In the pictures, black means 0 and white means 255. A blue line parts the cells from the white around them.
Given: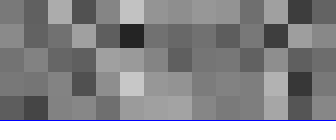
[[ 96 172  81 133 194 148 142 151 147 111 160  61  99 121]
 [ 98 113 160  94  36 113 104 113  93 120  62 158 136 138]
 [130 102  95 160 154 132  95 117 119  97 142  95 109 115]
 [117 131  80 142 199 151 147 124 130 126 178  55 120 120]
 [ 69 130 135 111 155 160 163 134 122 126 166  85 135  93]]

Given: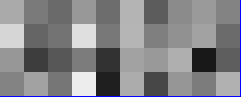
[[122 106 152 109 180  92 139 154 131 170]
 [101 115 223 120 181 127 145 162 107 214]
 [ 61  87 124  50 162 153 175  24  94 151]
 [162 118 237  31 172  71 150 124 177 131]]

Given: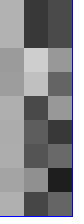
[[ 56  74 178]
 [ 56  74 178]
 [206 152 155]
 [192 100 157]
 [ 73 152 175]
 [ 93  56 172]
 [ 84 105 173]
 [144  30 164]
 [ 70 101 176]]

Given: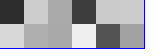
[[205 170  61 203 204  45]
 [175 169 239  83 162 216]]

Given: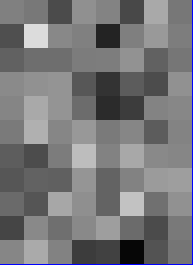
[[120  75 144 131  72 169 119 128]
 [220 136 128  35 127 153 125  79]
 [110 110 124 125 146  97 118  97]
 [145 148  87  51  92  76 145 138]
 [169 148 108  43  60 131 135 133]
 [176 134 152 122 134  92 131 122]
 [ 76 124 189 130 168 137 134  93]
 [ 98  96 149  99 130 155 158  86]
 [ 85 167 143  99 194 112 145 106]
 [137 111 137 158 107  75 121  69]
 [170 130  60  65   6  83 117 134]]

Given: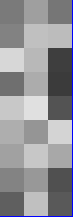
[[159 118 122]
 [192 188 130]
 [184  62 215]
 [172  59 111]
 [224  83 200]
 [149 212 174]
 [199 168 161]
 [152  80 131]
 [192  89  95]]
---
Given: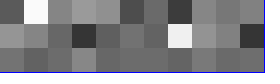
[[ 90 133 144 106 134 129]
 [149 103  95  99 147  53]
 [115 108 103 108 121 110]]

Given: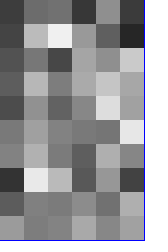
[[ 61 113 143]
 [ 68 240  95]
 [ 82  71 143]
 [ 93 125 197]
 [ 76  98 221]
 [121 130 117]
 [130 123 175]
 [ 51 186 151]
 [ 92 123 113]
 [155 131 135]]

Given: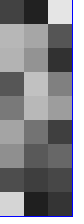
[[ 66 229]
 [183  85]
 [179  49]
 [ 86 128]
 [121 157]
 [164  63]
 [143 103]
 [ 77  71]
 [213  52]]

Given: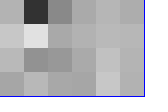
[[179 137 182]
 [199 169 185]
 [185 152 193]
 [166 168 199]]

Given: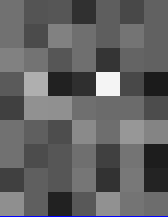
[[113  86  94  97]
 [113 129  94  97]
 [129  86  52  97]
 [ 90  33 244  27]
 [ 64 144 107  76]
 [113  77 110 132]
 [113  86  64  29]
 [ 64  86  50  35]
 [143  33 145 109]]

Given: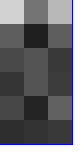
[[210 184]
 [ 94  94]
 [ 73  57]
 [ 53  60]
 [ 71  97]
 [ 46  57]]

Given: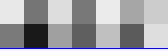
[[232 221 235 204]
 [122 160 192 222]]
